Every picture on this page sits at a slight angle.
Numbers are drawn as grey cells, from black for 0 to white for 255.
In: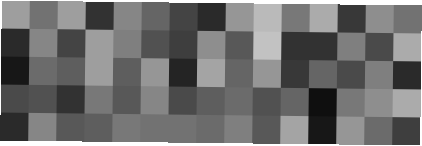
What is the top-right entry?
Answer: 114
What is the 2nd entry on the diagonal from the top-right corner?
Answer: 74
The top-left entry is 158
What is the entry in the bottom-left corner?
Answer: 42
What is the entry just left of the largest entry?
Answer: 88
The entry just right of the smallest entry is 120
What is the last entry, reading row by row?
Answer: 62
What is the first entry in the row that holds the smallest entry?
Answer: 74
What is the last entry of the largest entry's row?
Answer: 171
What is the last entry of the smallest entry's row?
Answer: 171
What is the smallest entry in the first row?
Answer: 42
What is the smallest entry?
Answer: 15
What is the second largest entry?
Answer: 186
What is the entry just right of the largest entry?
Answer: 50
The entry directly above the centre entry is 142
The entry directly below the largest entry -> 150
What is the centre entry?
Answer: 164
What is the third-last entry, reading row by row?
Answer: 150
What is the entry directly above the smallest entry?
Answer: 101
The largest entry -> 194
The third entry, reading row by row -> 158
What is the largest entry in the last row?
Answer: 164

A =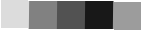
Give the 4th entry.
24
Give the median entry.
129
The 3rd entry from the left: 82

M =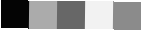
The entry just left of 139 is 242
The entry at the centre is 103

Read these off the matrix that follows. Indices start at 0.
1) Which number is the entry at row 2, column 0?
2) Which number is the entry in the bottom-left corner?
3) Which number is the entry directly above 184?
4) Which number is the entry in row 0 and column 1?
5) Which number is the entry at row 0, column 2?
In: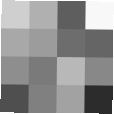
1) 142
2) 79
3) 109
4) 176
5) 94

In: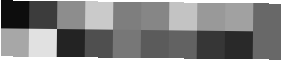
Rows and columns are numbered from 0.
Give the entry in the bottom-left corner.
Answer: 167
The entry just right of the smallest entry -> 60
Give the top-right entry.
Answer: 104
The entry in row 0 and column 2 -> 141
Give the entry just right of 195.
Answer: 153
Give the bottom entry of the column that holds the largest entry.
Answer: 225
